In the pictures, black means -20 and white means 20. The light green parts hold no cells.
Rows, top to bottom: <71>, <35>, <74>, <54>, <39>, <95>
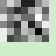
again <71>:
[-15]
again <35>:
[-5]

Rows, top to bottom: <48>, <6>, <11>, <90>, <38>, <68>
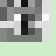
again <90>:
[15]
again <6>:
[1]
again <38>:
[-1]
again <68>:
[-1]
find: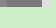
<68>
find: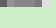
<6>
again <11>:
[19]

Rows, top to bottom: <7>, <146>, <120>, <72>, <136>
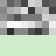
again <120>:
[-1]
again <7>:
[-5]

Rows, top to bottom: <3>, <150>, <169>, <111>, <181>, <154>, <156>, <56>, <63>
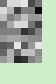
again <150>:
[0]
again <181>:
[0]
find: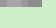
<154>
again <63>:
[4]

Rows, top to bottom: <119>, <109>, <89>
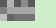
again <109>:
[6]
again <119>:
[-6]
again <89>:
[-2]
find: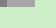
<109>
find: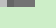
<89>

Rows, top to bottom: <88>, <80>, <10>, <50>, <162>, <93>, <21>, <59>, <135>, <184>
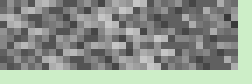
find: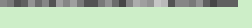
<93>
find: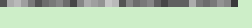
<50>
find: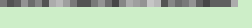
<184>

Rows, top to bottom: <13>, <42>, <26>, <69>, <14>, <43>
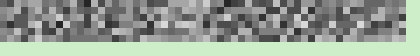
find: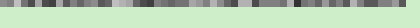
<14>
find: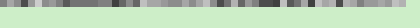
<43>
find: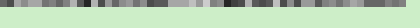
<13>
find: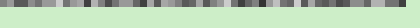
<26>

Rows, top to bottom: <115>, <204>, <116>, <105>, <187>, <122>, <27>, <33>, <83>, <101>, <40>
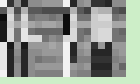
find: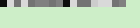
<116>
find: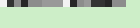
<115>
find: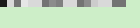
<122>
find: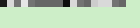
<187>
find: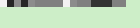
<40>

